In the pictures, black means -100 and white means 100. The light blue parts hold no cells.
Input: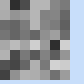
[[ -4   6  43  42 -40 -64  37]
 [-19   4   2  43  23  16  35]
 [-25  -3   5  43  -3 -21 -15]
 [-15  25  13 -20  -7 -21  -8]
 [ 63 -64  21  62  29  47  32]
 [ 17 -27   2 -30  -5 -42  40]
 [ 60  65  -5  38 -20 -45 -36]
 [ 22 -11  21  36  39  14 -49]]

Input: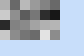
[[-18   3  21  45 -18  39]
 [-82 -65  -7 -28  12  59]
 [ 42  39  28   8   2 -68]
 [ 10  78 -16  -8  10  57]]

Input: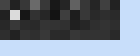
[[-73 -50 -71 -57 -24 -71 -81 -56 -17 -57 -73 -47]
 [-67 -64 -68 -56 -77 -51 -85 -70 -61 -83  72 -74]
 [-64 -60 -63 -70 -75 -62 -60 -59 -68 -66 -56 -69]
 [-68 -61 -60 -61 -57 -68 -67 -56 -63 -60 -73 -64]]

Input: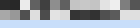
[[-33  -1  87  78  54  57  54 -25  11 -50 -24  84 -69 -66]
 [ 75  76 -29 -37 -61 -54 -59  71  78 -40  74 -37  19  32]]

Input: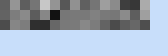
[[ 34 -57 -51   9  24  -8 -25  14 -32  16  56  -8 -26  17 -25]
 [ 25 -26   9  -7  -5   1  -5  -5  -7 -86   6 -28   8  -2 -22]
 [-39 -19 -27 -41 -22  -3   7  -4  -5 -19 -65 -63  -2   5 -40]]

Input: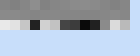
[[  5   2   5   8  10   9   7   5   2  11   5   1   4]
 [  6   8   6   4   4   5   5   7   7   4   7   8   8]
 [ 46  72   9 -74 -92 -53 -46  52  64 -73  55  77  83]]

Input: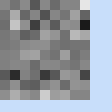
[[ 80   4   5 -16   7 -32   8 -10   6]
 [-22  26  -8   5 -36   4 -19  34  -8]
 [-80  10  14 -29   5 -51  13  54 -14]
 [ 32  44 -11  16  27 -16 -25   2  -7]
 [ -9  -9 -12  -6  12  11   8  -2  -5]
 [ -2 -12  24 -10  -1  27  24   3   1]
 [  6  -8  -1   6   7 -15   5   6   0]
 [-46  13  19 -31 -55 -12   2 -66 -30]
 [ 12  15 -15  14   2 -26 -22  12 -10]
 [  4   4  29  23  60   7  16  36  11]]

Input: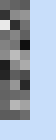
[[-29 -22 -13]
 [ 17   9 -60]
 [-11 -64  83]
 [-25   4 -16]
 [-88  -8   2]
 [ 16  47   9]
 [ 34   8 -77]
 [-40 -27 -71]
 [-69  18 -21]
 [-14 -18 -22]
 [ 28  43 -17]
 [-15 -27 -28]]
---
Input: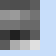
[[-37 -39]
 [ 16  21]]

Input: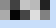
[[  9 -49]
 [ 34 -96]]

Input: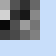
[[ 31 -35]
 [ 65 -65]]

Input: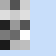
[[ 35 -35]
 [ 73  60]]

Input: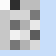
[[ 96 -64]
 [ 55  68]]

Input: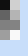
[[-88  63]
 [-22  41]]

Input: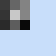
[[-54 -20]
 [-59  57]]
